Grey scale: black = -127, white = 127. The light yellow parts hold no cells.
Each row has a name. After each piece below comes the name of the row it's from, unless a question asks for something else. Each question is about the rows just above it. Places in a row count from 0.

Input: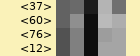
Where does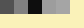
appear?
<76>
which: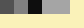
<12>

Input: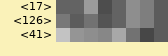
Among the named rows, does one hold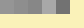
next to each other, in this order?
yes
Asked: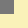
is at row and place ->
<126>, 0
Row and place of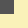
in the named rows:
<126>, 3
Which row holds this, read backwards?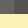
<126>
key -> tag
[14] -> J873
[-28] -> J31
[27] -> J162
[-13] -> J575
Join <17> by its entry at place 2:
J162

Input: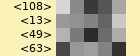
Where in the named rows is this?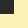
<49>, 2
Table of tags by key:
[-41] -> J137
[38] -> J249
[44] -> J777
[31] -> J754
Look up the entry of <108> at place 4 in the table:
J249
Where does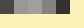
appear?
<63>
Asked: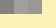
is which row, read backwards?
<63>
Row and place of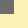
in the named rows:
<49>, 3
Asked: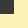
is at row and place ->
<108>, 2

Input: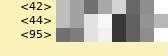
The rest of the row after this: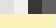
[ 14 127]
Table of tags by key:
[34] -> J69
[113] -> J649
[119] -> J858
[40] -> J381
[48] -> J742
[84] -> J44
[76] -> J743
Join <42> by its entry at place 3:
J381
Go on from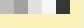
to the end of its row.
[-30  20  55]

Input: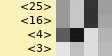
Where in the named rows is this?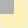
<4>, 3
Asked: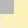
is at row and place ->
<3>, 3
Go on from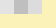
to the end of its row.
[57]
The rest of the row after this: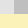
[92 57]
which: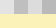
<3>

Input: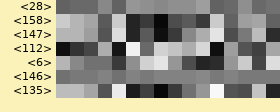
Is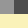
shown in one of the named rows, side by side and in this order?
yes
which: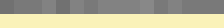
<146>
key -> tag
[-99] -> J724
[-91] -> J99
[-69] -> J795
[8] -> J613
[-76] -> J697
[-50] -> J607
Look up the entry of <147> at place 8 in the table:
J795
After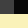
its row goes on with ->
[-69 -14  22 120 -43 -50  67 -91]
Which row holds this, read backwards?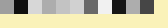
<112>
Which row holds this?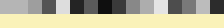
<147>

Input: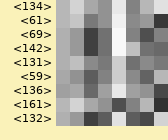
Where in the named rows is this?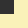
<161>, 7
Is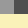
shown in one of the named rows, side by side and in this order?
no
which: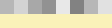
<134>
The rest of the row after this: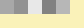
[97]

